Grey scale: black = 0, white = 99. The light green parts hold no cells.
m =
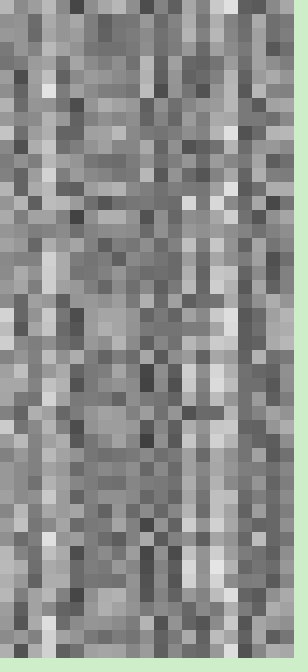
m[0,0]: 71
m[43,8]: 63
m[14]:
[58, 70, 37, 73, 71, 60, 43, 33, 43, 46, 47, 43, 42, 83, 47, 84, 53, 41, 65, 28, 45]
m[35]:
[62, 54, 56, 78, 60, 38, 50, 56, 56, 53, 40, 47, 39, 64, 45, 74, 73, 41, 49, 42, 54]
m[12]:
[50, 39, 61, 82, 49, 60, 53, 51, 46, 47, 71, 34, 57, 41, 33, 51, 65, 39, 68, 49, 48]
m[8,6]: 50
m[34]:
[59, 54, 44, 69, 62, 52, 48, 44, 43, 52, 48, 47, 44, 67, 49, 69, 53, 46, 58, 39, 49]
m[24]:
[80, 53, 49, 55, 44, 39, 59, 55, 70, 54, 37, 52, 44, 71, 62, 79, 76, 36, 38, 66, 71]
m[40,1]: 67
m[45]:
[54, 59, 50, 81, 63, 58, 47, 42, 48, 45, 55, 38, 47, 66, 38, 73, 64, 38, 65, 36, 46]
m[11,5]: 58
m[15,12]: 40
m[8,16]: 65
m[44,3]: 86
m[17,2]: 40
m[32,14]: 41
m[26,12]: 36
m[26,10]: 27
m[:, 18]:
[35, 66, 62, 63, 63, 60, 71, 35, 47, 41, 58, 64, 68, 43, 65, 33, 44, 64, 62, 54, 64, 56, 41, 43, 38, 69, 40, 43, 60, 51, 38, 39, 63, 48, 58, 49, 61, 39, 73, 44, 45, 49, 35, 38, 64, 65, 52]
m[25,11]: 35
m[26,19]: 38
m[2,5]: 61
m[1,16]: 51
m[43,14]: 53
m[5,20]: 58
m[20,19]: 38
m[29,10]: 61
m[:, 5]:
[27, 65, 61, 57, 64, 54, 62, 30, 38, 39, 49, 58, 60, 37, 60, 26, 43, 64, 48, 45, 59, 58, 30, 33, 39, 67, 39, 32, 47, 48, 30, 34, 57, 41, 52, 38, 64, 41, 61, 30, 41, 41, 27, 36, 54, 58, 44]
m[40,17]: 40
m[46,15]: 59
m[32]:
[50, 59, 50, 72, 63, 57, 46, 43, 45, 47, 53, 43, 47, 62, 41, 66, 56, 45, 63, 35, 44]
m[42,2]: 63
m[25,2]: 50
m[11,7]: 43
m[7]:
[69, 42, 58, 57, 45, 30, 58, 67, 63, 59, 37, 56, 43, 52, 58, 60, 71, 47, 35, 63, 65]
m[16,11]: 56
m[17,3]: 67

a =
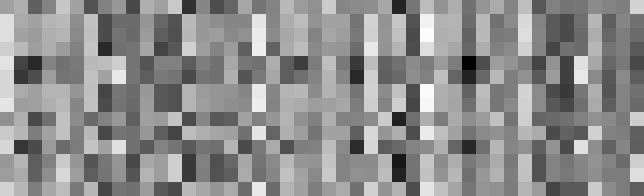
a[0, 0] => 62
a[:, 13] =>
[19, 72, 71, 81, 36, 29, 70, 70, 30, 73, 35, 22, 22, 72]
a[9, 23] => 63
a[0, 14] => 52
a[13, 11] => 34
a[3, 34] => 67
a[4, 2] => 16
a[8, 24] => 50
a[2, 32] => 69
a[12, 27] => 73
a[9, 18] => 89
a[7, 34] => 71
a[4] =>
[88, 26, 16, 51, 44, 47, 72, 73, 80, 45, 33, 50, 50, 36, 49, 44, 65, 46, 44, 67, 36, 24, 48, 74, 47, 22, 73, 38, 44, 54, 48, 60, 48, 1, 30, 61, 57, 49, 26, 57, 25, 87, 65, 40, 47, 28]
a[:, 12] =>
[78, 32, 31, 34, 50, 45, 32, 32, 76, 26, 45, 80, 80, 29]
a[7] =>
[89, 61, 62, 68, 72, 52, 75, 29, 45, 41, 60, 34, 32, 70, 61, 58, 55, 54, 92, 51, 68, 66, 61, 62, 65, 48, 80, 51, 80, 27, 96, 67, 64, 43, 71, 46, 53, 81, 53, 34, 28, 43, 66, 36, 51, 41]
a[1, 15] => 55
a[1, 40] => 29
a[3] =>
[80, 72, 61, 67, 60, 50, 76, 16, 44, 45, 64, 26, 34, 81, 61, 51, 60, 37, 92, 38, 66, 73, 53, 59, 58, 42, 90, 57, 70, 30, 86, 69, 65, 40, 67, 50, 53, 81, 51, 27, 44, 42, 71, 45, 49, 35]
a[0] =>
[62, 68, 37, 51, 77, 63, 32, 50, 59, 28, 68, 62, 78, 19, 52, 30, 39, 65, 45, 51, 72, 60, 56, 79, 52, 54, 55, 65, 14, 46, 73, 57, 67, 44, 58, 66, 51, 74, 34, 50, 45, 46, 54, 51, 49, 82]
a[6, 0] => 83
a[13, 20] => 70
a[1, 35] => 44
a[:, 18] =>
[45, 89, 91, 92, 44, 47, 90, 92, 50, 89, 47, 45, 43, 90]
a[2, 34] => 72
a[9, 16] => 62
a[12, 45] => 86
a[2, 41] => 41
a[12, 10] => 70
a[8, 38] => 39
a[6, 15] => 58
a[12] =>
[61, 66, 37, 55, 84, 61, 36, 45, 57, 33, 70, 61, 80, 22, 49, 32, 37, 66, 43, 52, 75, 63, 53, 78, 51, 56, 55, 73, 13, 45, 75, 57, 71, 43, 59, 69, 49, 75, 32, 51, 47, 51, 55, 48, 48, 86]
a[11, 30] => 77
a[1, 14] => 59
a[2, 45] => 42

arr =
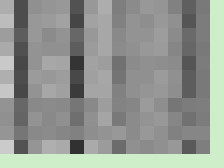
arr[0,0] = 67
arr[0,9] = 54
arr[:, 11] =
[58, 59, 61, 60, 55, 60, 59, 55, 59, 56, 56]
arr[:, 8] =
[49, 50, 53, 54, 44, 45, 50, 51, 47, 59, 42]
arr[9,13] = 52
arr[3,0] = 66
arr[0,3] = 58
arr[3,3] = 56
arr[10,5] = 19
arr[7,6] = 53
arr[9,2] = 53
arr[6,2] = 57
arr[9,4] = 52
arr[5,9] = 56
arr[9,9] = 54
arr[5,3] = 59
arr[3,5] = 36
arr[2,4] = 57
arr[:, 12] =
[50, 56, 54, 52, 54, 56, 55, 46, 52, 50, 59]
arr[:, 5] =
[32, 27, 40, 36, 20, 28, 23, 46, 43, 50, 19]
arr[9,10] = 59
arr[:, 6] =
[59, 63, 59, 60, 63, 62, 64, 53, 56, 55, 66]
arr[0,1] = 30
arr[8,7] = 64
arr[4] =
[78, 28, 57, 65, 64, 20, 63, 61, 44, 54, 56, 55, 54, 33, 48]
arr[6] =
[77, 28, 57, 65, 62, 23, 64, 64, 50, 56, 58, 59, 55, 36, 47]
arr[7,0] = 57
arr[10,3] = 68
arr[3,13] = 40
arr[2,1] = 36
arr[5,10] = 56

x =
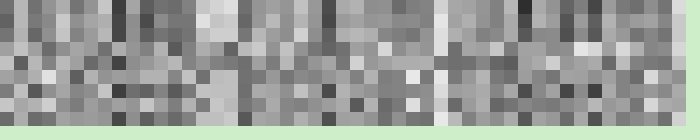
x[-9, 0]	44
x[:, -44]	[45, 56, 51, 64, 62, 37, 52, 48, 59]
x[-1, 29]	46
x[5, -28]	53
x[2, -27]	55
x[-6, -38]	69
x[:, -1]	[85, 78, 78, 83, 74, 56, 66, 64, 81]
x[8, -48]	67
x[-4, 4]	66
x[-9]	[44, 71, 44, 57, 67, 45, 57, 77, 24, 64, 36, 44, 42, 50, 77, 82, 86, 43, 58, 62, 58, 75, 59, 30, 66, 69, 55, 56, 42, 49, 51, 81, 65, 63, 58, 50, 71, 18, 66, 57, 39, 49, 27, 60, 47, 43, 55, 45, 85]
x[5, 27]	49
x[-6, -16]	64
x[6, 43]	66
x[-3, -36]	47
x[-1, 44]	48
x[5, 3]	87
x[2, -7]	34
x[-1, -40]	55
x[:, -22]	[56, 59, 52, 83, 63, 49, 50, 41, 43]
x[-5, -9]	59
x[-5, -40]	55
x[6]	[48, 74, 34, 56, 64, 52, 55, 76, 24, 43, 38, 51, 35, 47, 75, 74, 74, 43, 66, 64, 56, 75, 61, 29, 69, 61, 57, 50, 51, 53, 55, 85, 61, 63, 66, 52, 65, 30, 53, 63, 27, 54, 25, 66, 51, 55, 59, 53, 66]
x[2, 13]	45
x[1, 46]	63
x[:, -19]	[51, 50, 57, 58, 68, 47, 55, 56, 44]
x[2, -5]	59
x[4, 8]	26
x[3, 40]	55
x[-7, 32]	68
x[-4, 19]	59
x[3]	[62, 75, 62, 42, 56, 64, 60, 44, 67, 58, 50, 69, 35, 50, 67, 61, 39, 72, 78, 57, 75, 57, 46, 39, 44, 62, 58, 83, 55, 62, 58, 86, 43, 64, 62, 77, 48, 63, 63, 54, 55, 89, 83, 62, 84, 68, 52, 54, 83]
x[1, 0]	38
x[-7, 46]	52
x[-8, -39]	29

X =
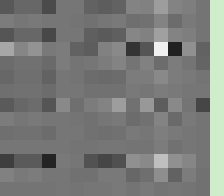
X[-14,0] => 34
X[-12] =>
[33, 40, 40, 28, 46, 46, 37, 35, 37, 52, 50, 62, 51, 49, 45]
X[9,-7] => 44
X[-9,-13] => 43
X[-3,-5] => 53
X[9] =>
[43, 44, 44, 42, 46, 46, 44, 43, 44, 47, 46, 49, 47, 46, 45]
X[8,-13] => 47
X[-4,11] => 48
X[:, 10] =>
[50, 44, 50, 33, 50, 48, 46, 59, 44, 46, 45, 53, 43, 47]
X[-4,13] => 46
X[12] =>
[50, 47, 48, 46, 46, 44, 44, 47, 47, 40, 43, 55, 38, 48, 44]
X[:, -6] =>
[51, 43, 52, 20, 45, 48, 47, 44, 42, 47, 45, 56, 40, 45]
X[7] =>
[35, 40, 42, 33, 53, 43, 48, 51, 61, 44, 59, 36, 53, 45, 27]
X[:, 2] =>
[40, 47, 40, 57, 44, 43, 44, 42, 47, 44, 46, 35, 48, 45]
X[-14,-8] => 36
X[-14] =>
[34, 40, 40, 29, 46, 46, 38, 36, 38, 51, 50, 61, 51, 49, 45]
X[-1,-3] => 46
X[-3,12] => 56
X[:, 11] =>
[61, 51, 62, 93, 42, 53, 48, 36, 51, 49, 48, 74, 55, 45]
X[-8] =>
[43, 44, 44, 42, 46, 46, 44, 44, 44, 47, 46, 48, 47, 46, 46]
